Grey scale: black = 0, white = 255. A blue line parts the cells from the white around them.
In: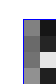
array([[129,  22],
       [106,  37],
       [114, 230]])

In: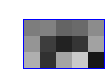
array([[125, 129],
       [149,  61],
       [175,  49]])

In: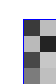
array([[ 58, 189],
       [186,  35],
       [ 72, 199]])

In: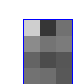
array([[207,  54],
       [139, 116],
       [100,  76]])

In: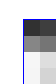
array([[ 49,  62],
       [134, 117],
       [246, 222]])

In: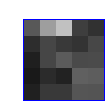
array([[ 88, 158],
       [ 45,  70],
       [ 31,  70]])
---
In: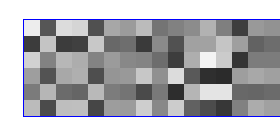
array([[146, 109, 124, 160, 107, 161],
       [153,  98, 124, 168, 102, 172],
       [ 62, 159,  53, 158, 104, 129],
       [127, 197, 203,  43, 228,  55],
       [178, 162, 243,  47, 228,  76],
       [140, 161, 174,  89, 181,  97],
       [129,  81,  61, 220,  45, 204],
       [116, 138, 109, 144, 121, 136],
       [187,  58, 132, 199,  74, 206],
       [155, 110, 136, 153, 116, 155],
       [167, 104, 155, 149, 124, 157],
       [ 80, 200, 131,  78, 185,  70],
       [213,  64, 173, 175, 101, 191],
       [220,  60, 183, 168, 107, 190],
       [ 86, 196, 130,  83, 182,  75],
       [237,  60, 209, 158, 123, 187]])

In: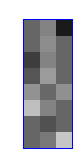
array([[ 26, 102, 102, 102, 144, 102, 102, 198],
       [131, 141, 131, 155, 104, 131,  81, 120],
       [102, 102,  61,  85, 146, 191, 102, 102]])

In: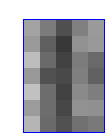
array([[154, 153, 105,  97, 126, 144, 121],
       [128, 145, 124, 127, 138, 145, 113],
       [ 79,  56,  65,  73,  66,  71,  81],
       [123,  95, 106,  81, 109, 109, 106],
       [163, 154, 189, 153, 193, 155, 181]])

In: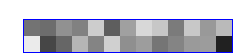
array([[186,  33],
       [153, 156],
       [200, 154],
       [123, 132],
       [199, 117],
       [216, 157],
       [160, 143],
       [ 94, 208],
       [205, 132],
       [129, 181],
       [145, 102],
       [109,  70],
       [115, 235]])

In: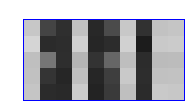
array([[197, 203, 188, 194, 199],
       [194, 201, 187, 193, 201],
       [ 49,  28,  44,  45,  43],
       [200, 209, 190, 201, 191],
       [ 75,  44, 102,  62,  58],
       [ 40,  38,  51,  38,  35],
       [193, 208, 181, 192, 204],
       [ 47,  45,  46,  38,  41],
       [ 68,  43, 118,  52,  43],
       [199, 213, 191, 193, 197]])

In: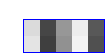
array([[ 88,  80],
       [237, 243],
       [151, 145],
       [ 70,  63],
       [219, 228]])

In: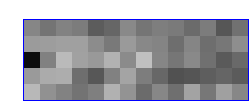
array([[113, 142, 105,  91, 135],
       [ 86, 119,  90, 101, 160],
       [124, 110, 112,  94, 119],
       [107, 133, 137,  85, 163],
       [122, 110, 118,  81, 111],
       [126, 132, 134, 103, 135],
       [117, 136, 192, 125, 107],
       [137, 154, 139, 164, 147],
       [102, 121, 178, 129, 177],
       [ 92, 140, 153,  87, 127],
       [124, 160, 161, 110, 115],
       [130, 160, 186, 173, 130],
       [116, 157, 129, 171, 145],
       [134, 155,  13, 154, 184]])
